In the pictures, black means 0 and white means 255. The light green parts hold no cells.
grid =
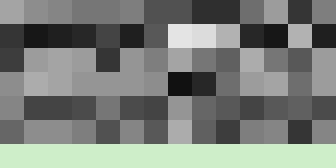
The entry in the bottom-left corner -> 102
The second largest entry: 220
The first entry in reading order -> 164
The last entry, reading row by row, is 133
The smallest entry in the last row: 53
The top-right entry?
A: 126
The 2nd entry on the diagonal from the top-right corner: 178
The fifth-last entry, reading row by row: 61
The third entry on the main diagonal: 164
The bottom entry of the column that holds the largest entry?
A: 172
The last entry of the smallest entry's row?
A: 156
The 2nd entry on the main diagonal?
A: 23
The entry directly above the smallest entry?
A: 164
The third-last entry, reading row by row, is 133
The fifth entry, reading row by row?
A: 118
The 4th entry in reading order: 118
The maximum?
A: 228
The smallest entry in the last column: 31
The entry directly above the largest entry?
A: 81

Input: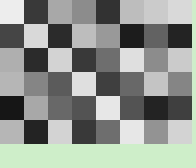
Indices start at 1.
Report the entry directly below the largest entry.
69
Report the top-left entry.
237
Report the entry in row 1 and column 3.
168
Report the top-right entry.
217
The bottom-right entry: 211
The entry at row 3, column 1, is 175
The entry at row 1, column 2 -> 57
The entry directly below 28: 223
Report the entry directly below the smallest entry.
182
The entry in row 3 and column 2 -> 43

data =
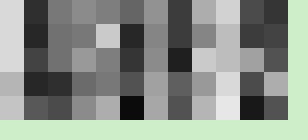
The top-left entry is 217
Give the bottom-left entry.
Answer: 196
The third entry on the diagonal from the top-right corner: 189
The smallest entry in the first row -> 47
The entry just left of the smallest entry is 173
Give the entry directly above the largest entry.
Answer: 217
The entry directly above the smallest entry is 82
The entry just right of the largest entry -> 24
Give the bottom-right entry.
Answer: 82
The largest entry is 231
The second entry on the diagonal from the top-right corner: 60
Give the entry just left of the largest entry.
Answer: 181
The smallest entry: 11
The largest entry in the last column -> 173
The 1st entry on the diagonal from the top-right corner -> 53
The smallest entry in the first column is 181

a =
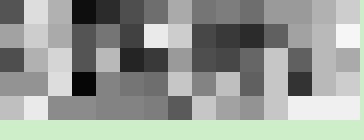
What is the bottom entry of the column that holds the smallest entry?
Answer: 139
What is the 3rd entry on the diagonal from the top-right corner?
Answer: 96
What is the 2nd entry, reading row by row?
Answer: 221
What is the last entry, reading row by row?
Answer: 240
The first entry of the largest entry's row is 162
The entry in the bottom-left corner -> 191
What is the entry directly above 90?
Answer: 198
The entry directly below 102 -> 96
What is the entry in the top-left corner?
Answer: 84
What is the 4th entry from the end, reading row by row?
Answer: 198
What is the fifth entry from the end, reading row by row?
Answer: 147
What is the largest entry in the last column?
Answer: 246
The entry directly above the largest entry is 205
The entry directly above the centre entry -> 205
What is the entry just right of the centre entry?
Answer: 78
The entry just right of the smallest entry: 131
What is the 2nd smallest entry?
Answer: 14
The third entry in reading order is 177
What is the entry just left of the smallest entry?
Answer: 221

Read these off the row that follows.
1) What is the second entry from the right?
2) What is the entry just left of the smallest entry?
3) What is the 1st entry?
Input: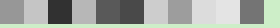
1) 228
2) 197
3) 151
